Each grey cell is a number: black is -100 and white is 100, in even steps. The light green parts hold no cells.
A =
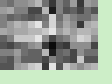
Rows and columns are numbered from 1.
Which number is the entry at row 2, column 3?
0
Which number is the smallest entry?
-91
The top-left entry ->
0
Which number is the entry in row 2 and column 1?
22
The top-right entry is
11
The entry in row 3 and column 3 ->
-13
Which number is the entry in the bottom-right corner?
43
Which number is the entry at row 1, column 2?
-13
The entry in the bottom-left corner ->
-34
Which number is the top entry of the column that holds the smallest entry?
-56
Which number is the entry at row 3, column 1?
0
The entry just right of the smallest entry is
-45
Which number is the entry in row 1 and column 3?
11
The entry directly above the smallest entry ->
-45
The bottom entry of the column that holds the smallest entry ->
79

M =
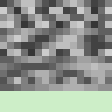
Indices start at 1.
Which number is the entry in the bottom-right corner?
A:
13
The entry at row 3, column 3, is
0
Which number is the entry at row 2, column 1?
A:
60
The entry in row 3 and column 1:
13
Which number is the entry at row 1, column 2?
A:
-25
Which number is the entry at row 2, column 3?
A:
-58
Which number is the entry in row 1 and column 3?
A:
13
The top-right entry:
0
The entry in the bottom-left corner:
-25
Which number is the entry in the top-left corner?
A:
-48
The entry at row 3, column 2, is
37
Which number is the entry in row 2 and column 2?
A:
0

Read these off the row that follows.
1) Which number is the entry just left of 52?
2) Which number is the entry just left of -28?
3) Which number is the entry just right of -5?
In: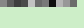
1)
-41
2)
6
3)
-89

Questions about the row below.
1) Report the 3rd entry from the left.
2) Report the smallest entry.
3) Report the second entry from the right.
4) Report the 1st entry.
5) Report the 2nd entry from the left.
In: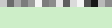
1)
32
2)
-82
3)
45
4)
58
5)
-16

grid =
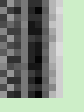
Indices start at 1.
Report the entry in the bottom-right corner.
62
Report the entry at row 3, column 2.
18
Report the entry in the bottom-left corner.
18
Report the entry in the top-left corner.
-51
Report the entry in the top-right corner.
62
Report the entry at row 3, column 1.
-51
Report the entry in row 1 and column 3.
-28
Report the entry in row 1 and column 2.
18
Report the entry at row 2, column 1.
5
